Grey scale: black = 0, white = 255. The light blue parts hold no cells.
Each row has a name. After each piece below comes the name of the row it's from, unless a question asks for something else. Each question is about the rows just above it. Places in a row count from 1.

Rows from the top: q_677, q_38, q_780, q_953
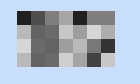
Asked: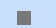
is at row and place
q_780, 6
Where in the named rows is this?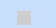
q_953, 4
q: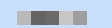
q_38
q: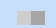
q_953

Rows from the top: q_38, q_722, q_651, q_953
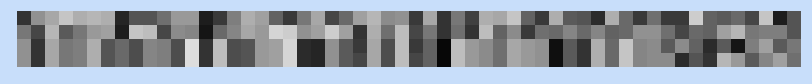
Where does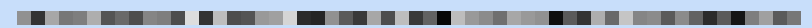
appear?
q_651
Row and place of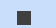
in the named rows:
q_38, 33

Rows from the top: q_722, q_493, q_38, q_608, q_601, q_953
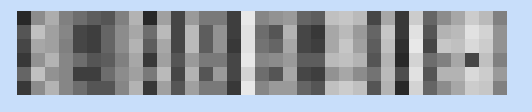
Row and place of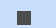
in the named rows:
q_601, 28
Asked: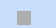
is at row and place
q_722, 3
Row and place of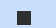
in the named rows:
q_38, 28

